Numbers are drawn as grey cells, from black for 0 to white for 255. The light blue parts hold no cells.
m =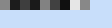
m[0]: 135
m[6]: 16
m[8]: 136
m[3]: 26

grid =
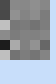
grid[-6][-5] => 75
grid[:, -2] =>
[143, 141, 115, 129, 146, 117]
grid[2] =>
[192, 120, 123, 115, 125]
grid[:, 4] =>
[135, 124, 125, 134, 103, 132]
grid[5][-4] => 115
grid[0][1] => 137

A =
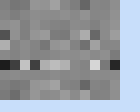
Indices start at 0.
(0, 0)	129
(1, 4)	140
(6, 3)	64
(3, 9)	104
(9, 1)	109
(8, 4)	153
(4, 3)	132
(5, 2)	139
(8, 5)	162
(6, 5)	188
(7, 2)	136
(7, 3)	136
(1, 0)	133
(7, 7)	137
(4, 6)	153
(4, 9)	161
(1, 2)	134
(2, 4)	135
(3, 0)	82
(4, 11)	135
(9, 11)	143
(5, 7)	140
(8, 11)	144
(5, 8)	145
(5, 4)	133
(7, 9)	139
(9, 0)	122
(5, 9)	138
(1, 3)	141
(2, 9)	129
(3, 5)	124
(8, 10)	129
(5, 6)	141
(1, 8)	146

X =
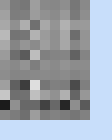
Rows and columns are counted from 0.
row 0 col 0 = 151
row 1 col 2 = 127
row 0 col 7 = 119
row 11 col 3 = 157
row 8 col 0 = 159
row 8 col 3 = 222
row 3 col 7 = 109
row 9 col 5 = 145
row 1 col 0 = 161
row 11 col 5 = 130
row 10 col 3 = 105
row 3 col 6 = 168
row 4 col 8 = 149
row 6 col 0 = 144
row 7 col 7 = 132
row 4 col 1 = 133
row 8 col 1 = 96
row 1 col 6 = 153
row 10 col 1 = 144
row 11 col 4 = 124
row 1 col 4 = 145
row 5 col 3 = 189
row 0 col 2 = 119
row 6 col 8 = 140
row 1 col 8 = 142
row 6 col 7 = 140
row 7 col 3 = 137
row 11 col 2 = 111
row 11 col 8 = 129
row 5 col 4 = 128
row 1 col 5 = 139
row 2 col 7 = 153
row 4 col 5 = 144

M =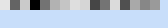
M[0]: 229
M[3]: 1
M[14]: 135
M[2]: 202

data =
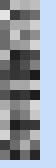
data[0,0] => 93
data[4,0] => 108
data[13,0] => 210
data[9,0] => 83
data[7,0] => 69
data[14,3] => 108
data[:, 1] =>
[190, 60, 171, 202, 151, 33, 51, 53, 168, 43, 131, 101, 30, 92, 108, 33]
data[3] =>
[108, 202, 108, 141]
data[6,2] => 80
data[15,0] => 117
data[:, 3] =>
[190, 108, 206, 141, 211, 73, 128, 27, 203, 29, 214, 199, 55, 191, 108, 38]
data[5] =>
[186, 33, 57, 73]
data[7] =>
[69, 53, 59, 27]
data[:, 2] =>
[178, 89, 171, 108, 159, 57, 80, 59, 166, 54, 151, 127, 53, 120, 173, 108]
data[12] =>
[157, 30, 53, 55]

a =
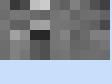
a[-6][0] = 114
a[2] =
[120, 98, 96, 157, 162, 118, 117, 113, 104, 96, 73]
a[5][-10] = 129
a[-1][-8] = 90
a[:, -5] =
[97, 121, 117, 131, 121, 117]
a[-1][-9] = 118
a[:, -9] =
[74, 118, 96, 140, 125, 118]
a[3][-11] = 114
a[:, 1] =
[56, 119, 98, 161, 129, 129]
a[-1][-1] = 108
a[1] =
[109, 119, 118, 107, 101, 116, 121, 102, 110, 111, 99]
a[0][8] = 105
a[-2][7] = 102
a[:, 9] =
[81, 111, 96, 127, 111, 111]

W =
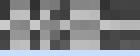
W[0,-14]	55
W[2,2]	133
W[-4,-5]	186
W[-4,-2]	63
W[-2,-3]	72
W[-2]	[64, 150, 149, 61, 150, 106, 64, 152, 152, 151, 63, 72, 66, 66]
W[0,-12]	132
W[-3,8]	132
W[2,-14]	202
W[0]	[55, 130, 132, 48, 126, 121, 68, 133, 133, 135, 50, 67, 68, 67]
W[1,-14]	55
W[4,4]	185
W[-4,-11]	59
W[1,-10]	190
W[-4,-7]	192
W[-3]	[202, 138, 133, 200, 136, 133, 184, 136, 132, 135, 197, 189, 183, 184]
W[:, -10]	[126, 190, 136, 150, 185]
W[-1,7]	188
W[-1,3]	74
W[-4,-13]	190
